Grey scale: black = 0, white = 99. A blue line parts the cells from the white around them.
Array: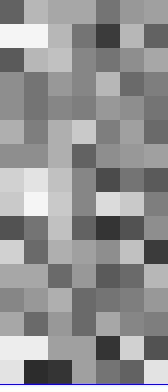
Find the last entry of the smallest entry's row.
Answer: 88
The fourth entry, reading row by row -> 65
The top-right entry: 62
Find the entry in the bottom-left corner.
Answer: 88
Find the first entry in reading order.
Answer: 38
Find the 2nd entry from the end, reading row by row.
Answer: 38
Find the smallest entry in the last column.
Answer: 23
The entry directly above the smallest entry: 92
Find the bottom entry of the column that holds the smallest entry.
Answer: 17
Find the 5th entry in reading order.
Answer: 45
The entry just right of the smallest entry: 20
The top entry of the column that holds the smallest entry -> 71
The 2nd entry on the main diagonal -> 95
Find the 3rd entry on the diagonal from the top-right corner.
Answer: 45

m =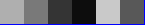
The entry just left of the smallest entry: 20
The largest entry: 78

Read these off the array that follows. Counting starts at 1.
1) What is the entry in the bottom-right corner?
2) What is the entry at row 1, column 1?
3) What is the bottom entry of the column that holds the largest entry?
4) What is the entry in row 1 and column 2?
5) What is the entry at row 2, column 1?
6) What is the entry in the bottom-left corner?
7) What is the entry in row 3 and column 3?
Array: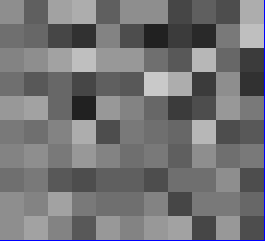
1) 30
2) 55
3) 59
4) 37
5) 43
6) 55
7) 63
